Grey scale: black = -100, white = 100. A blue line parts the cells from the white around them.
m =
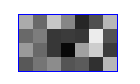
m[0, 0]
34
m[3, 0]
-31
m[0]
[34, -18, 56, 5, -70, -38, 44]
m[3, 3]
-34
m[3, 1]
-8
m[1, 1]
-2
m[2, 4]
26
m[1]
[-18, -2, -57, -54, -57, 85, -35]

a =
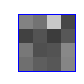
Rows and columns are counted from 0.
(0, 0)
2
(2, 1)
-38
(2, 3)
7
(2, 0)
-6
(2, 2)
-35

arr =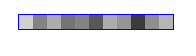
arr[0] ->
63
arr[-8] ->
-9
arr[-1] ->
42
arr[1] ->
3

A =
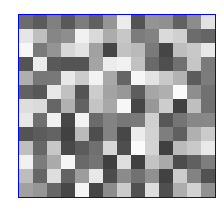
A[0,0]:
-15
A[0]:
[-15, -29, 0, -30, -2, -25, 17, 85, -34, 16, 13, -24, 10, 77]
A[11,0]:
48
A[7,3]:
-44
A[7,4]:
90
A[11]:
[48, -20, 74, -22, 22, 82, -40, 9, -11, 13, -48, 60, 3, -36]
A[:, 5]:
[-25, 70, 26, 29, 90, 60, 54, -16, -39, -12, -9, 82, -45]
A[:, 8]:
[-34, -3, 46, 51, 93, -27, -45, -4, 85, 97, -50, -11, -37]
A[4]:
[37, -7, -6, 82, 59, 90, 32, -21, 93, 78, 58, 40, -28, -3]
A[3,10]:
-38
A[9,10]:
-50
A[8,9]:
65
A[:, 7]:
[85, 56, 52, 89, -21, 19, 94, -7, -44, -39, 75, 9, 59]
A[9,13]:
83
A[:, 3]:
[-30, 11, 69, -34, 82, 51, 39, -44, -49, -43, 92, -22, -44]
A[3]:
[-34, 85, -30, -34, -34, 29, 85, 89, 51, -17, -38, -12, 55, -4]
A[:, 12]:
[10, -15, 57, 55, -28, 11, 50, 6, 38, 58, -25, 3, 65]
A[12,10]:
-38
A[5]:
[-24, -32, 82, 51, -34, 60, 28, 19, -27, 30, 37, 96, 11, -11]
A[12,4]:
91
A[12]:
[26, 18, -19, -44, 91, -45, 10, 59, -37, 73, -38, 36, 65, 13]
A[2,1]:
-4

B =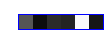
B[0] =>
-33
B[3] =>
-72
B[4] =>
96
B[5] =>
-83

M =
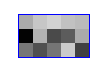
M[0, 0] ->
34
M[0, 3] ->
51
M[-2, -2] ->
-28

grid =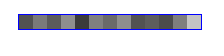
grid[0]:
-36
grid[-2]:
-1
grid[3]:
12

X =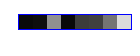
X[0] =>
-92
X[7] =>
72
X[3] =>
-93

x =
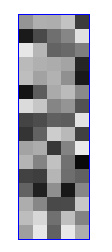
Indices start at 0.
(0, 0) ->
16
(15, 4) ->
36
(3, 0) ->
46
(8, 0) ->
-59
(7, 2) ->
-25
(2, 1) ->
43
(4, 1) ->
27
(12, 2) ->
12
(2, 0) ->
81
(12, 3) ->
-81
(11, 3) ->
-14
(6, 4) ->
-36
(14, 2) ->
-12
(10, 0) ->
41
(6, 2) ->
4
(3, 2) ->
35
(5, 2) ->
33
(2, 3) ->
-18
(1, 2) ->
-13
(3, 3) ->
29
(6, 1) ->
55
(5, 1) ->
-28
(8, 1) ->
-23

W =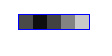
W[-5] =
-42
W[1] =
-88
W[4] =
57

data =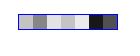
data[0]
53
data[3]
54
